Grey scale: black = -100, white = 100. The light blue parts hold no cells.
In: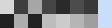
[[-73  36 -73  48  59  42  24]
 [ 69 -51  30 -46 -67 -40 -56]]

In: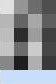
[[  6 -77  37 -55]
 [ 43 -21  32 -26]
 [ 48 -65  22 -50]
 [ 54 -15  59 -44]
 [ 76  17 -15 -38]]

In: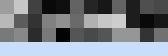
[[ -5   7 -66  -5 -98 -33 -43 -33  18  18 -60 -11]
 [ 23  55 -49 -93 -88 -22 -71 -82 -22 -77 -38 -43]
 [ 44 -28 -60   1  13 -17  39  55  61 -77 -93 -82]]

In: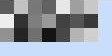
[[-28  52  -6 -23  81  25  57]
 [ 14 -72 -12 -84 -44  41  63]
 [ 86 -61  -1  20 -49 -34 -55]]

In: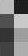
[[-59  24]
 [-48  36]
 [-37  58]
 [ 47 -76]]

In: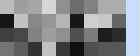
[[-82  52   7  18  42 -82  62  57 -21]
 [-50 -44   2  24  12 -38  -3 -77 -66]
 [ -9 -26 -61  52 -56 -88 -38 -32 -32]
 [ 47  24  30  68  12 -15   2  36  36]]

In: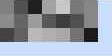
[[-47 -25  44  38  32 -10 -80]
 [  0 -37 -75  27  56  -5   5]
 [ 10 -20  22 -31 -52 -37   5]]
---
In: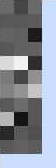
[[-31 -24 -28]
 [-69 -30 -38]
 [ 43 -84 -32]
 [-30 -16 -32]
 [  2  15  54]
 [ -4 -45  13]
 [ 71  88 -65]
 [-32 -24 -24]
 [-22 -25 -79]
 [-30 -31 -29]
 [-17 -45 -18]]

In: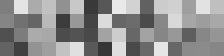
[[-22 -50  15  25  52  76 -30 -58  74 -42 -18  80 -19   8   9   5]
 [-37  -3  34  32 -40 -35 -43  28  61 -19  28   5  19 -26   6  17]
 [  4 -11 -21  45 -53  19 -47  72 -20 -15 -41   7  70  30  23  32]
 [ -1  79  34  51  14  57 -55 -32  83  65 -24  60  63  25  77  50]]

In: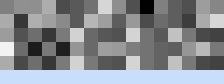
[[ 34 -43 -14 -57  -4  65  -5 -32 -36  66 -10 -22  51  -6 -43 -48]
 [ 90 -15 -78  -5 -76  17 -18  24  21  -2 -10 -22 -26  18  45  -6]
 [ 22 -36 -14 -57  -4  65 -18 -32 -36  66 -10 -30  51  -6 -43 -48]
 [ 34 -57  37  25   8 -30  43  24 -27  20 -40 -15 -26 -52  34  68]
 [  0  13  12  36 -40 -30 -11  68  11 -37 -99   0 -26 -37  23   5]]

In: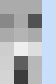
[[ 66 -53  46]
 [ 63 -26  44]
 [ 61  87  74]
 [ 33  41  33]
 [  7  32 -36]
 [ 34  34  34]]

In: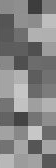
[[ 44  22  27 -31]
 [-10  30 -33  29]
 [ 27   7  56 -16]
 [-22 -47  -9  11]
 [ -9  51  25  40]
 [ 29  55 -17  -3]
 [ 29  39 -27 -11]
 [  7 -38 -15 -17]
 [-27 -26 -37  23]
 [-31 -13  39  38]
 [-33  13  10  49]
 [  9  12 -52  -2]]

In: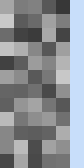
[[-44  30 -43 -11  -9]
 [  6  47 -40  27  12]
 [  6 -25 -27 -22  36]
 [ 46  -7  11  20 -12]
 [-25  17  29  -8 -32]
 [-21 -22 -12 -43  13]
 [ 25   9 -30  -6  57]
 [-49 -27  22   4  41]
 [ 52  37   6 -32  25]
 [-15 -48 -54  32 -47]
 [ 58 -29 -17  26  -2]
 [ 30  -3   1 -31 -57]]

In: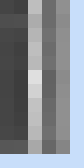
[[-32 -31  32 -19   4]
 [-44 -47  44 -12  12]
 [-46 -50  50 -16  13]
 [-46 -51  52 -18  13]
 [-47 -52  65 -22  11]
 [-47 -52  75 -23   9]
 [-45 -48  45 -12  13]
 [-46 -50  49 -15  13]
 [-44 -46  42 -11  12]
 [-39 -38  35 -15   9]
 [-46 -50  49 -15  13]]
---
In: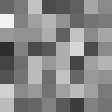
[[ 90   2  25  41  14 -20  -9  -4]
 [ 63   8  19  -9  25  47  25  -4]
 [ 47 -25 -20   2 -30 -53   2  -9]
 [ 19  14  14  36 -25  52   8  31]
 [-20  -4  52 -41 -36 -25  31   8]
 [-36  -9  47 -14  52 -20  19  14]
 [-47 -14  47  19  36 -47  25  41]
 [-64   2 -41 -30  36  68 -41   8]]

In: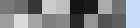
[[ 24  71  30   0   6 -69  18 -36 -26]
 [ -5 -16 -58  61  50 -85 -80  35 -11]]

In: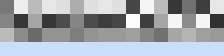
[[ 47  10 -17  15  15  -1  15  20  20  25   4 -11  30  41  25  20]
 [  4 -57  30 -57 -40   4 -40 -51 -45  98 -51  30  92  10  92 -62]
 [ -6  87  47  81  75  36  75  81  75 -45  92  47 -57 -11 -51  81]]

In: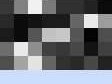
[[-15  83  11 -50 -56 -44 -85 -50]
 [-39  28  78 -21 -62 -68 -44 -73]
 [-56   1  89  -4 -62 -62 -73 -91]
 [-68 -91 -85 -79 -79 -21  83  22]
 [-79 -91 -33  51  56 -33 -97 -39]]

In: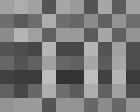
[[ 26  36  26 -34  31  21 -34  31 -29  26]
 [ 15  21  21 -34  15  15 -19   9 -19  15]
 [  9  42  26 -24  21  21 -29  31 -24  15]
 [-14 -29 -14  36 -14 -19   9 -24  15 -14]
 [-19 -34 -24  26 -19 -24  31 -29  31 -39]
 [-24 -44 -19  36 -14 -29  36 -24  26 -39]
 [-34 -39 -44  42 -44 -44  42 -34  26 -39]
 [-49 -54 -54  48 -60 -60  48 -49  42 -54]]

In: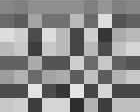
[[ 73  62 -40  73  45 -46  62 -58  34  45]
 [ 56  62 -52  67  67 -64  40 -52  51  51]
 [ 45  56 -52  56  45 -46  45 -40  51  67]
 [ 23  40 -17  28  34 -28  51 -28  40  56]
 [  5   0  11  11  11  11   0  17   0   5]
 [-17 -28  28 -11 -11  45 -17  73 -34 -23]
 [-23 -23  34 -34 -34  62 -17  56 -23 -34]
 [-40 -40  78 -40 -58  78 -46  67 -46 -46]]
